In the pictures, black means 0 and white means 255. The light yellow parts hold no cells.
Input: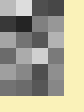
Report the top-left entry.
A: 187
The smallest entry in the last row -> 87
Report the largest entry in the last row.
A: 135
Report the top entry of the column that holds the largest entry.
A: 221
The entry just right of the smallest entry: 128
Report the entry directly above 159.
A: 107
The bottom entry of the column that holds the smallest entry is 107

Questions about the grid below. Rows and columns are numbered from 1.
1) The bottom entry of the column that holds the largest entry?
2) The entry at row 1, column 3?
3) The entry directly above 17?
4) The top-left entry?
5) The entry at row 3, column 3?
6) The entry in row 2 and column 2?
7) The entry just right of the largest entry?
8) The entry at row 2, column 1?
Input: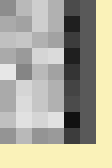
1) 148
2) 206
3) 75
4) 141
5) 177
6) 162
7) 133
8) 170

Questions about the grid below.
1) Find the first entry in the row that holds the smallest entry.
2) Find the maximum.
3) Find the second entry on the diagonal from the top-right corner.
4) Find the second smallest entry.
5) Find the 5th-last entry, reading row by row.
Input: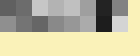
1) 143
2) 212
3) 29
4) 35
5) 137
